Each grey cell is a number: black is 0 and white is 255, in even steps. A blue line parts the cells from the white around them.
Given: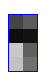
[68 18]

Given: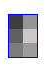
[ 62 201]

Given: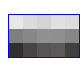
[232 135  85]

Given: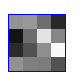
[147 109 142  82]

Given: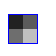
[ 34 192]

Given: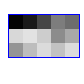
[  4 226 219]

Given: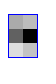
[171   2]

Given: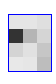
[229 181 198]

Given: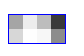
[165 254]
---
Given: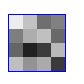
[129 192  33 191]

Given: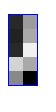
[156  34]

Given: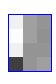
[148 160 241]

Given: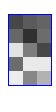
[100  48 226]

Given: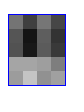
[ 70  94  24 165]

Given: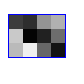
[177  33 239]
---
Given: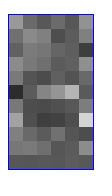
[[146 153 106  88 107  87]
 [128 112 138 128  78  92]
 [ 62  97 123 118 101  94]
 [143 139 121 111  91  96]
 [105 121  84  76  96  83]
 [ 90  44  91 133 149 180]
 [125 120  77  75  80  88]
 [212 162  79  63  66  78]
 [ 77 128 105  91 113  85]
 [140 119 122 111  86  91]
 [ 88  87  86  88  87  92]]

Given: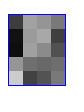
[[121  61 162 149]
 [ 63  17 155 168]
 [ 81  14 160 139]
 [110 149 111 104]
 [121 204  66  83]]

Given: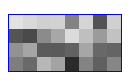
[[208 226 217 208 210 131 213  83]
 [194  84  74 139 167 219 191 155]
 [100 146 165  91  90  98 166 104]
 [134 126 106 183 163  42 131  96]]

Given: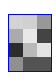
[[152 212 208]
 [ 68 171 232]
 [228  44 185]
 [ 83 144  83]]

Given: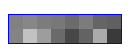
[[ 96 129 135 124 120 107 124 101]
 [ 58 132 194 157 106  71  99 171]]

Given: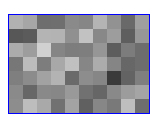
[[159 177 166 110 111 138 134 180 146 105]
 [151  87  91 180 179 144 194 136 157  94]
 [109 172 157 209 133 125 126 150  93 124]
 [109 119 188 125 168 192 134 172 133 103]
 [127 127 140 162 179 106 141 134  58  99]
 [165 138 103 137 135 153 113 102 137 156]
 [110 141 189 169 113 163  96 135 121 190]]

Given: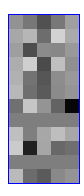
[[159 146 119  81 120]
 [170 167 182 109 210]
 [153 158  77 139 135]
 [144 173 207  75 191]
 [153 177 115  86 141]
 [149 184 111  90 139]
 [  7 112 197 148  99]
 [126 126 126 126 126]
 [167 191 127 167 190]
 [111 203  33 166 104]
 [126 126 126 126 126]
 [148 186 108  91 137]]
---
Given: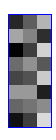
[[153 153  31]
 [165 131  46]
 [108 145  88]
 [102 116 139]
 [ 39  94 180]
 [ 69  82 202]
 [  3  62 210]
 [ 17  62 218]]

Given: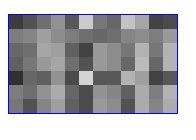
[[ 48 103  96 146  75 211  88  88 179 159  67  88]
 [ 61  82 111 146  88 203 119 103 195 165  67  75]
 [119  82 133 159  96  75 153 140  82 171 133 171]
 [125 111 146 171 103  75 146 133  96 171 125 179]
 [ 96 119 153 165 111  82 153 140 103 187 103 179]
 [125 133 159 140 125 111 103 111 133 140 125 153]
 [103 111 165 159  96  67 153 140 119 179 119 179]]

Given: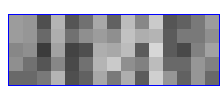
[[135 143  59 162  67  79 174 168 188  91 215  91  73 129 162]
 [156 150  79 180  85 113 168  97 188 135 202  85  97 121 156]
 [143 113  85 135  73 113 180 202 143 129 188 105 105 150 129]
 [156 150 105 174 113 143 156 143 194 174 180  91 121 121 143]
 [105 105 121 180  79  97 168 121 174  91 208 150  97 150 105]]

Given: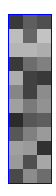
[[160 154  49]
 [173  65  57]
 [ 57  94  79]
 [ 43  87  94]
 [ 73 140 109]
 [ 57 109 128]
 [134  65 140]
 [160 122 146]
 [ 87 128 154]
 [154  79 167]
 [181 181 173]
 [189 102 195]]

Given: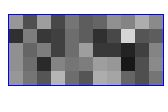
[[144 109  42 132 117 125 158 151  23  79 138]
 [ 48 125  56  64 109  93  48  72 213  85  93]
 [151 117  85 181 109  85 173 165 101  79 117]
 [144 101 125  64 109 158  56  56  35  64 132]
 [151  79 158  72 117  93 101 144 132 173 138]]

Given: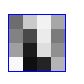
[[248  15  36 180]
 [159  28 222 144]
 [130  73 235 123]
 [109 202 242 167]]

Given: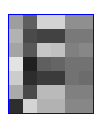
[[204  45  59  59 114 108]
 [178  74  66  66 121 121]
 [227  32  95 101 114 114]
 [ 45 212 178 178 135 135]
 [170  74 186 186 128 128]
 [164  88 198 192 128 135]
 [158  95 212 212 143 143]]

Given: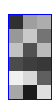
[[ 75  62  56]
 [240 216  95]
 [152 201 116]
 [ 48 159 173]
 [194  81 187]
 [167  28 224]]

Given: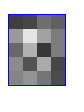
[[104 177  55 124]
 [ 63  70 110  96]
 [132 147 117  76]
 [154 229 162 124]
 [140  82 170  70]]
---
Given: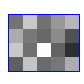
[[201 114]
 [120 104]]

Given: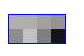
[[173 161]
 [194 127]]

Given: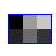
[[155 200]
 [106  52]]

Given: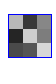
[[ 56 135]
 [206 125]]

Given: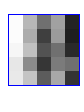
[[183 112]
 [172  63]]

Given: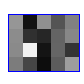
[[ 18 144]
 [ 48  38]]
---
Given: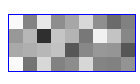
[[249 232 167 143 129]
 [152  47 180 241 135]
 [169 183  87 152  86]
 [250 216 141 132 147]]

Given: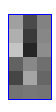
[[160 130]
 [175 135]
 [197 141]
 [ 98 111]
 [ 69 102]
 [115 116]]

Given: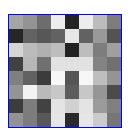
[[165 109  36 188]
 [ 38  87 231 153]
 [213 176  34 125]
 [ 65 112 225 131]
 [128  60  85 190]
 [148 186  93 150]
 [ 60  66 209 155]
 [147  88  42 203]]

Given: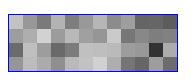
[[194 122 126 182 158 102]
 [157 210 185 150 119 126]
 [107 157 124 190 157  50]
 [150 171 185 209 117 157]]

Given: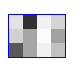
[[227 241]
 [210 251]
 [ 89 241]]

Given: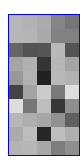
[[182 171 118]
 [183 170 129]
 [101  85  84]
 [165  52 164]
 [152  33 178]
 [ 67 203 222]
 [221 190 142]
 [183 167  96]
 [171  38 175]
 [180 168 143]]
